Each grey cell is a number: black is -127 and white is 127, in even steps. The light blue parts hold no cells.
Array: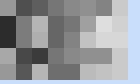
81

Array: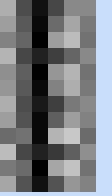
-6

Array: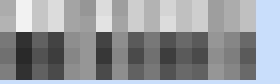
64

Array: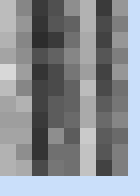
-1

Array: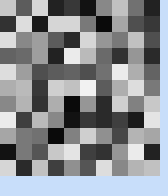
-71

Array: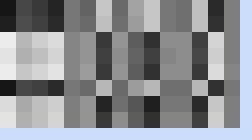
-1

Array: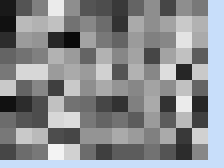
50

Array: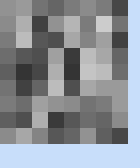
-12
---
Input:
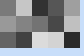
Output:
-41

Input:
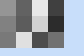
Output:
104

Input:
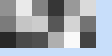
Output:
25

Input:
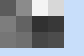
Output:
116

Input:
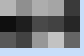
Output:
37

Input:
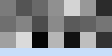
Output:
24

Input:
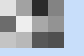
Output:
-84

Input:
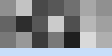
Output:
39
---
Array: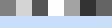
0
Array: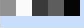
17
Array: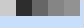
75
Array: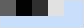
-32
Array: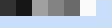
-77
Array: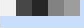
113
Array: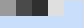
26
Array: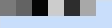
-5
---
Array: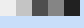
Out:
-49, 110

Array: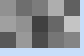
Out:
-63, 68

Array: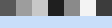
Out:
-96, 115

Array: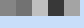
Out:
63, 63

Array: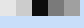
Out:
-115, 102

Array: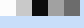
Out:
-115, 124

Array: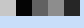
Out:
-30, 71
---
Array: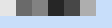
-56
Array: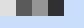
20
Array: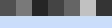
64
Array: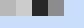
-89
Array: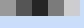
-4
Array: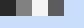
115
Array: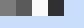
123
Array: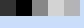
82
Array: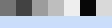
-120
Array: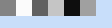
-113
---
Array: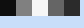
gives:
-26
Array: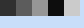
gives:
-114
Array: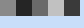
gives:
65
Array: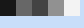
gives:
17
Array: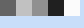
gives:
-95
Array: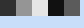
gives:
-110
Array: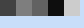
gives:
-113
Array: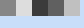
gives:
-31
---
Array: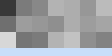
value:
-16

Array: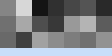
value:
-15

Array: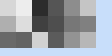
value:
47

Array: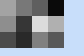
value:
14

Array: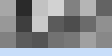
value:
24

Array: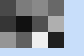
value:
-74

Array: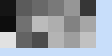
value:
-114
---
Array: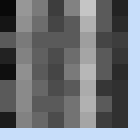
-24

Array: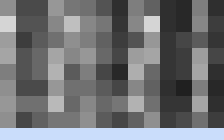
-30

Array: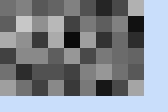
-62

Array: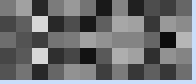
-87

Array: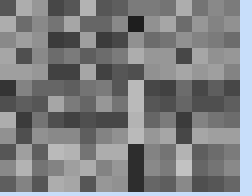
-41

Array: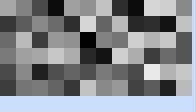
-5
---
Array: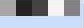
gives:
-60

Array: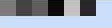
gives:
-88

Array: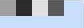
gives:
-39

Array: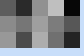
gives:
-91

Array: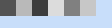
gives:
-44

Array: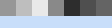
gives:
-48
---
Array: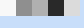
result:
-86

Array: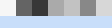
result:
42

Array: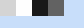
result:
-29

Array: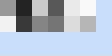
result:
-39

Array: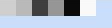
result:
22

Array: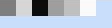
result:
30
